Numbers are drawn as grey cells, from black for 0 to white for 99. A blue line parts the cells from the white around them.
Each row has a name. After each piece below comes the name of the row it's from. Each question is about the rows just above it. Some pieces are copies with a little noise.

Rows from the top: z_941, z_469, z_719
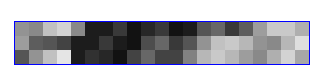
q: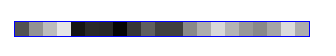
z_719
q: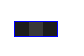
z_469
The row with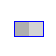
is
z_719
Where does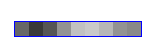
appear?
z_469
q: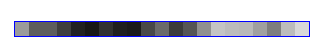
z_469
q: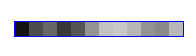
z_469
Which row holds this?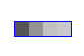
z_469

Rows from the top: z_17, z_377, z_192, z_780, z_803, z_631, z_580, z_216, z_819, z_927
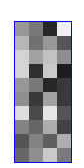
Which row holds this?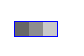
z_927
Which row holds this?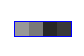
z_803
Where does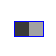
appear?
z_631

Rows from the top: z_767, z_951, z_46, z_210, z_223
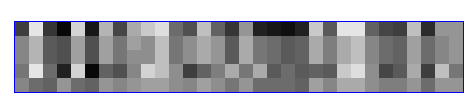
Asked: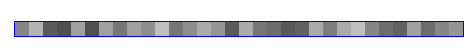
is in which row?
z_951
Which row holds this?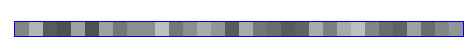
z_46
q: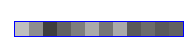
z_210
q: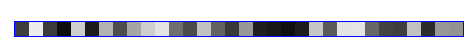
z_767
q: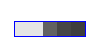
z_767

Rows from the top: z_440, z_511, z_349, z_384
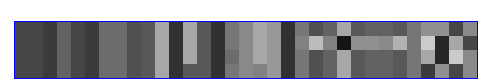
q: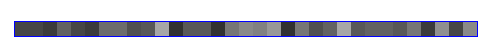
z_384
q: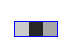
z_511
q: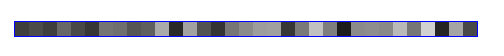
z_511
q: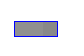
z_511
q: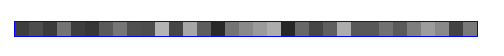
z_440
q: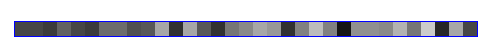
z_511

